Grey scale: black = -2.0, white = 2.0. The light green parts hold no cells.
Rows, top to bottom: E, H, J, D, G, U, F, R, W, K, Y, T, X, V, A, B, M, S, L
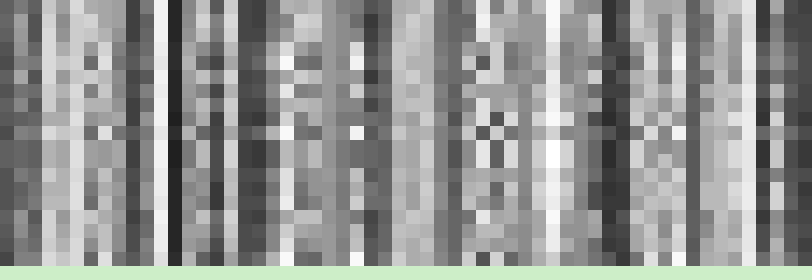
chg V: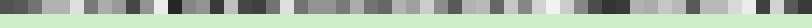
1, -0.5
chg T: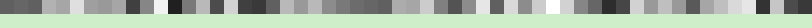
23, 0.3
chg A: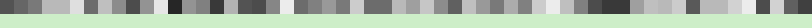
17, -0.8
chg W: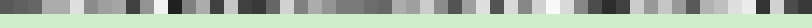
6, 0.3
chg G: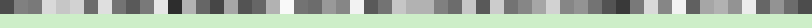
41, 0.2
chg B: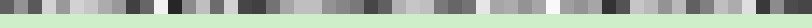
46, 0.8

